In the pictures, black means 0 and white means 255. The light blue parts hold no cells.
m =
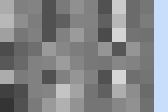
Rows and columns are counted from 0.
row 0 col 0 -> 172
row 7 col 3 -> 154
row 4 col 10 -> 119
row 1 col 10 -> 124
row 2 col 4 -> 129
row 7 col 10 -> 112
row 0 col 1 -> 128
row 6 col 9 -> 141
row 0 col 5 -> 144
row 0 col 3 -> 81
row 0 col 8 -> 203
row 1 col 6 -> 130
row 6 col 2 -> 129
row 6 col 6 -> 116
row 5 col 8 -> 213
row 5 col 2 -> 129
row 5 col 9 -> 111
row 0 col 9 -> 107
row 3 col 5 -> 125
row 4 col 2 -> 129
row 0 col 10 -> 118
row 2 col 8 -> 213
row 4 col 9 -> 130
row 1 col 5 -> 131
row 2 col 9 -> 115
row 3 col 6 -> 120

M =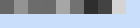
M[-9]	102
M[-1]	212
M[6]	46
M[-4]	114

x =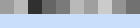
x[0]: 157
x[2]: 48
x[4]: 122
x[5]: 185

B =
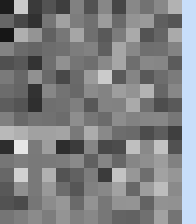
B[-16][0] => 29
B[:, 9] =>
[136, 148, 170, 136, 110, 133, 147, 170, 130, 106, 191, 134, 151, 103, 148, 98]
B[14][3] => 140
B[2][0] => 22
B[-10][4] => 115
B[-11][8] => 90
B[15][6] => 136
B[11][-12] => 126
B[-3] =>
[88, 144, 121, 153, 108, 86, 129, 136, 162, 103, 157, 189, 138]
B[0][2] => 58
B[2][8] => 124
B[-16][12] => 178
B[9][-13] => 185
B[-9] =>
[93, 84, 47, 111, 113, 127, 88, 131, 130, 170, 111, 77, 89]
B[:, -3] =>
[114, 154, 83, 111, 136, 89, 179, 111, 134, 76, 137, 143, 110, 157, 99, 112]
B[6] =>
[108, 101, 50, 135, 115, 104, 139, 131, 158, 147, 179, 102, 135]
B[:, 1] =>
[202, 71, 175, 107, 88, 103, 101, 84, 104, 176, 230, 126, 209, 144, 75, 126]
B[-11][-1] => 123
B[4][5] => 117
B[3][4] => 112
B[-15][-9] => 161
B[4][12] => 91
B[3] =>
[131, 107, 101, 109, 112, 125, 130, 95, 166, 136, 111, 112, 131]
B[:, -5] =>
[70, 106, 124, 166, 166, 90, 158, 130, 141, 109, 76, 103, 195, 162, 147, 100]
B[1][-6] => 156
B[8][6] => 118
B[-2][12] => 145
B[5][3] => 105
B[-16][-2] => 136
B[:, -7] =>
[82, 112, 111, 130, 110, 155, 139, 88, 118, 172, 134, 96, 125, 129, 147, 136]

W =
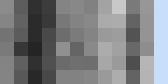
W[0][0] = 139
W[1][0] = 133
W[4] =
[131, 96, 48, 80, 107, 111, 110, 167, 154, 78, 182]
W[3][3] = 76
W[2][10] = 148
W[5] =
[132, 88, 40, 72, 130, 130, 134, 154, 173, 99, 180]
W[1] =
[133, 98, 43, 57, 120, 131, 137, 171, 172, 99, 148]
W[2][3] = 73
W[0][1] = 93
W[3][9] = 104
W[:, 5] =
[136, 131, 123, 101, 111, 130]
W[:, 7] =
[163, 171, 154, 172, 167, 154]
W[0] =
[139, 93, 48, 60, 132, 136, 129, 163, 200, 122, 151]

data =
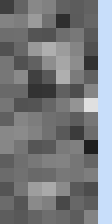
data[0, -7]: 63
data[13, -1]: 76
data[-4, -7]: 107
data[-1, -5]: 100
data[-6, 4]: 122
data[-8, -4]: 112
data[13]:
[84, 118, 158, 170, 139, 89, 76]
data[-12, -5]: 97
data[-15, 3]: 113
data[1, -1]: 102
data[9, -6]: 139
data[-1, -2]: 93
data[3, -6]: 104
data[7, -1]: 224
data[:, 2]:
[136, 155, 84, 153, 97, 64, 50, 84, 125, 130, 85, 120, 105, 158, 138, 100]
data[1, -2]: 91
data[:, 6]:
[98, 102, 89, 80, 49, 96, 133, 224, 118, 108, 31, 101, 126, 76, 92, 131]
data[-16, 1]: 100
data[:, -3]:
[97, 46, 110, 156, 166, 175, 96, 122, 108, 89, 122, 131, 120, 139, 72, 105]
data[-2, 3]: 128
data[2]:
[110, 111, 84, 82, 110, 120, 89]
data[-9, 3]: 102
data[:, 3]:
[129, 113, 82, 175, 142, 89, 52, 102, 112, 113, 89, 129, 107, 170, 128, 110]
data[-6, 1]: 118
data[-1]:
[93, 88, 100, 110, 105, 93, 131]

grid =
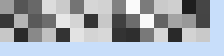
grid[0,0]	157
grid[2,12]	41
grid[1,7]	200
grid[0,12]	207
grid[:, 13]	[30, 152, 211]
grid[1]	[55, 181, 89, 109, 231, 212, 52, 200, 64, 108, 249, 99, 164, 152, 68]
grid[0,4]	202
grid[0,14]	69
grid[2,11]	214
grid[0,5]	116
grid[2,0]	199
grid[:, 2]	[104, 89, 137]

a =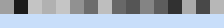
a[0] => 159
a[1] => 27
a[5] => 145
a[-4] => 49
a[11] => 93
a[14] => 72

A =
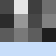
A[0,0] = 72
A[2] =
[91, 121, 93, 30]
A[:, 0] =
[72, 43, 91]

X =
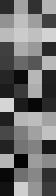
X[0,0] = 42
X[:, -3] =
[163, 191, 203, 171, 105, 11, 59, 27, 182, 126, 116, 4, 112, 207]
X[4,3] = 185
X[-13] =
[146, 191, 158, 63]
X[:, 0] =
[42, 146, 187, 64, 61, 37, 27, 213, 31, 72, 34, 182, 8, 18]
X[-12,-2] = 192
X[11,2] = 157
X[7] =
[213, 27, 7, 39]
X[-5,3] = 193
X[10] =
[34, 116, 130, 23]
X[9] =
[72, 126, 161, 193]

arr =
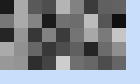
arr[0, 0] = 27
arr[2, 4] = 59
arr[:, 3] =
[78, 27, 130, 56, 68]
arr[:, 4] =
[180, 113, 59, 78, 205]
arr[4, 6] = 103
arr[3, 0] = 170
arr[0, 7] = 96
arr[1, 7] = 86
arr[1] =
[119, 170, 132, 27, 113, 109, 188, 86, 15]
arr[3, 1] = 144
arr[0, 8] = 98
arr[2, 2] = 55
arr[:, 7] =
[96, 86, 122, 108, 77]
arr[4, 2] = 46
